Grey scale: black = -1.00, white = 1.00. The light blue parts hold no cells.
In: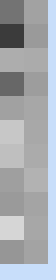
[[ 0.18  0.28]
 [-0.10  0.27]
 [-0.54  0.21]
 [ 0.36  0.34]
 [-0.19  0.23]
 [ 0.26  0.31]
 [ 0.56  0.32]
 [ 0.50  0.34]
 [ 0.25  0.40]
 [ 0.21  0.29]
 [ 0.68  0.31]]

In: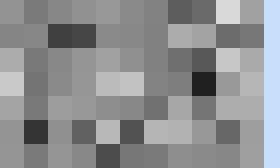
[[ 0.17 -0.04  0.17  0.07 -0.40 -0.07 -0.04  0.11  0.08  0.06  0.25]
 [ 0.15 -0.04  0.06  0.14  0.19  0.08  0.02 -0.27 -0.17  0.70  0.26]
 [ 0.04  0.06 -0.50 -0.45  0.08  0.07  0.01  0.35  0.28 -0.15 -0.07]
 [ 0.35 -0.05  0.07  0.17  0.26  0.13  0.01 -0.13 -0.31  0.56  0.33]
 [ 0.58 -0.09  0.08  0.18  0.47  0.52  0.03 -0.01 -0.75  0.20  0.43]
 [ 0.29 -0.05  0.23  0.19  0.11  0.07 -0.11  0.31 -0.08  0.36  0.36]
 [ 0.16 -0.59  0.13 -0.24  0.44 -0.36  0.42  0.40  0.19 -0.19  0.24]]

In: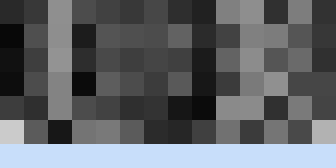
[[ 0.59 -0.29 -0.82 -0.09 -0.05 -0.29 -0.66 -0.70 -0.50 -0.11 -0.54 -0.08
  -0.43  0.40]
 [-0.68 -0.56  0.12 -0.40 -0.49 -0.56 -0.44 -0.64 -0.74  0.00  0.11 -0.62
  -0.02 -0.61]
 [-0.94 -0.38  0.11 -0.78 -0.34 -0.38 -0.40 -0.23 -0.66 -0.48  0.00 -0.03
  -0.33 -0.57]
 [-0.87 -0.51  0.15 -0.65 -0.43 -0.51 -0.46 -0.50 -0.79 -0.22  0.10 -0.33
  -0.17 -0.62]
 [-0.90 -0.40  0.03 -0.91 -0.27 -0.40 -0.53 -0.30 -0.82 -0.54 -0.04  0.13
  -0.45 -0.45]
 [-0.52 -0.63  0.03 -0.40 -0.48 -0.63 -0.60 -0.83 -0.91  0.08  0.09 -0.62
  -0.04 -0.47]]

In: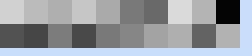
[[-0.36 -0.45 -0.03 -0.43 -0.05  0.05  0.28  0.37 -0.22  0.40]
 [ 0.64  0.47  0.37  0.55  0.33 -0.05 -0.18  0.71  0.41 -0.97]]

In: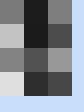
[[ 0.75 -0.64 -0.44]
 [-0.04 -0.78 -0.01]
 [ 0.53 -0.79 -0.40]
 [ 0.03 -0.36  0.19]]

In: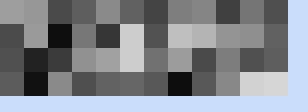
[[-0.28 -0.87  0.08 -0.38 -0.23 -0.20 -0.31 -0.90 -0.32  0.07  0.65  0.68]
 [ 0.24  0.18 -0.42 -0.26  0.08 -0.24 -0.47 -0.01  0.04 -0.50 -0.08 -0.39]
 [-0.41  0.21 -0.89 -0.07 -0.58  0.60 -0.36  0.50  0.41  0.16  0.12 -0.24]
 [-0.37 -0.74 -0.54  0.14  0.26  0.60 -0.11  0.22 -0.42 -0.02 -0.37 -0.26]]
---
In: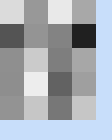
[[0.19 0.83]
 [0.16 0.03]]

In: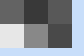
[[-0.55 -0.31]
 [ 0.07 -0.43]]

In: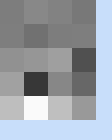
[[ 0.07  0.02]
 [-0.11 -0.02]]

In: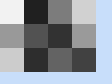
[[-0.75 -0.03]
 [-0.36 -0.61]]

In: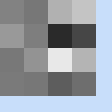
[[-0.07  0.39]
 [-0.01 -0.67]]

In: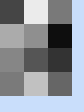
[[ 0.84 -0.05]
 [ 0.12 -0.89]]

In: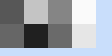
[[ 0.54  0.04]
 [-0.75 -0.17]]

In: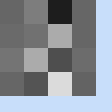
[[-0.02 -0.77]
 [-0.11  0.34]]
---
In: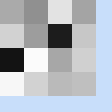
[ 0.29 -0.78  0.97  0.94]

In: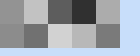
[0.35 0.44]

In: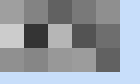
[ 0.12 -0.35  0.19]

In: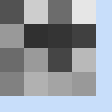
[ 0.80 -0.59  0.21  0.01]

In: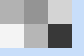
[0.66 0.43]

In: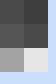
[-0.51 -0.33]

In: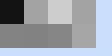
[0.27 0.05]

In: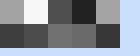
[ 0.29 -0.17]
